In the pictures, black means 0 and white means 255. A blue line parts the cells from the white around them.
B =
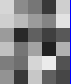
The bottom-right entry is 70
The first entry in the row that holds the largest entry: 125
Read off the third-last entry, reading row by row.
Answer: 199
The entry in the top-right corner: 207
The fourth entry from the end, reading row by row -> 56
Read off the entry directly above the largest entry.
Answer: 33
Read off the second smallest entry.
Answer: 41
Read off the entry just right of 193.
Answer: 118
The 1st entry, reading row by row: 214
